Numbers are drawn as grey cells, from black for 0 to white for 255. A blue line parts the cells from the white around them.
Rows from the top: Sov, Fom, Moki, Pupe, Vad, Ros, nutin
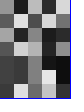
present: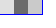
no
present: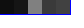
no
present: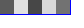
no
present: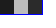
yes
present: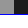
yes
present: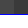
no

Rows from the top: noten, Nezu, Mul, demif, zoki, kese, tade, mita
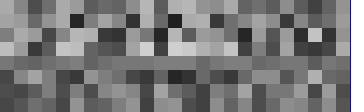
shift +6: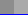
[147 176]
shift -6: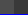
[71 51]
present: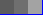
no

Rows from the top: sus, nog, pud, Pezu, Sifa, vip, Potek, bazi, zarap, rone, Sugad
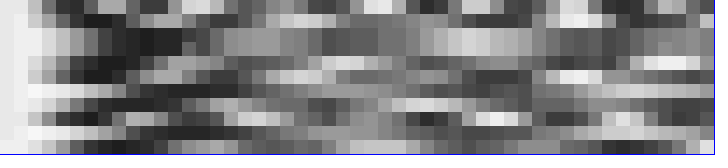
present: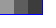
yes
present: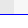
no
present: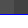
yes
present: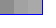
no
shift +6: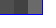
[ 85  72 112]
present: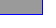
yes

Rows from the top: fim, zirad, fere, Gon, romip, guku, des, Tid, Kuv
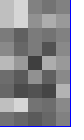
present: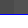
yes
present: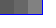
yes
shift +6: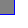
[135]
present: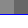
yes

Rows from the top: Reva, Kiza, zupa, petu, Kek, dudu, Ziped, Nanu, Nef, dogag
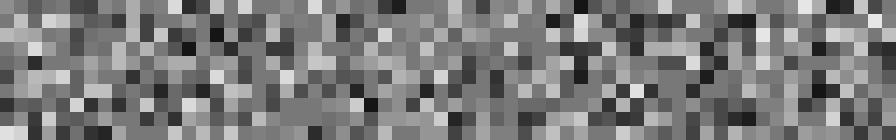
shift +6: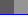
[ 97 155]
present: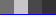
no

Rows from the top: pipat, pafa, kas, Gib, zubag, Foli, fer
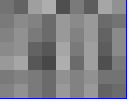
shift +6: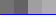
[121 105 165 180]
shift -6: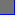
[109]

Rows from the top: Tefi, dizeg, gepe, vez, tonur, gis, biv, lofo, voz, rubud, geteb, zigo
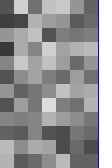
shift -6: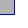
[173]
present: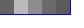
no
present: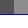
yes
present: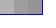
yes

